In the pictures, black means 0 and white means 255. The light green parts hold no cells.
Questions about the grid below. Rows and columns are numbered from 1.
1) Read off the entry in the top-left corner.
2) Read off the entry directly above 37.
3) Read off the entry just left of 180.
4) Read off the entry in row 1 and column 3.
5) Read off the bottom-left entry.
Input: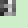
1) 80
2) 65
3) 151
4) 235
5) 37

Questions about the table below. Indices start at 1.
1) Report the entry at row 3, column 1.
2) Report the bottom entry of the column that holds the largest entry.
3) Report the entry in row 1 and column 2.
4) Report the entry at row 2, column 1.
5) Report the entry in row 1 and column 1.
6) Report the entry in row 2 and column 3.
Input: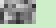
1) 104
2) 89
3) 152
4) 208
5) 224
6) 152

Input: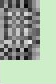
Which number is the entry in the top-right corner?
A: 182
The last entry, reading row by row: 182
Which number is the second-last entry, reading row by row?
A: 154
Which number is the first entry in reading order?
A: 76
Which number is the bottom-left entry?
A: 76
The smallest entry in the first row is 35
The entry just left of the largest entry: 198
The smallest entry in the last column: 49
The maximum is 229
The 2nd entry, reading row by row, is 139
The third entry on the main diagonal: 124
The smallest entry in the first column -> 49
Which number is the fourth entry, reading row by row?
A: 139
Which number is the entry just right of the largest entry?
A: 92
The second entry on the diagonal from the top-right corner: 139
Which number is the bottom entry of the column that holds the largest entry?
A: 76
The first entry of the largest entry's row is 124

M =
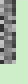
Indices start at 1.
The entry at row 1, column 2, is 104
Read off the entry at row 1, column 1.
196
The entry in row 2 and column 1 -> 145
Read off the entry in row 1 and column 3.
104
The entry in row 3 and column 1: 184
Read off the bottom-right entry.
184
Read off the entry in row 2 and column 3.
145
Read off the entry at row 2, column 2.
131

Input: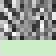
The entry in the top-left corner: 180
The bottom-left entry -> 192
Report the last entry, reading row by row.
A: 36
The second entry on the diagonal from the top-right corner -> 168
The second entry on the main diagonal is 76
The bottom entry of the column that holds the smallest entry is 192
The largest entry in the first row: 234
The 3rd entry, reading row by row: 76
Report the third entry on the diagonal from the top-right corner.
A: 101
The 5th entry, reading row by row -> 180
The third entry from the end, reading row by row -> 125
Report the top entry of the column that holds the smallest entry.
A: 76
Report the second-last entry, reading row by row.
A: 155
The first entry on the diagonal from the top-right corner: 76
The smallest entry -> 24
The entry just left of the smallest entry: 221
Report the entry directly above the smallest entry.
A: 125
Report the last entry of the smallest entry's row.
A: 234

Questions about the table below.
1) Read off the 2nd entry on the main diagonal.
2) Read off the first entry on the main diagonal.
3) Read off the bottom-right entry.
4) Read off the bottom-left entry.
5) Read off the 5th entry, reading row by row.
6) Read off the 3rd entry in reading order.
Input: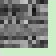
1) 64
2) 96
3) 96
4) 64
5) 139
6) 96
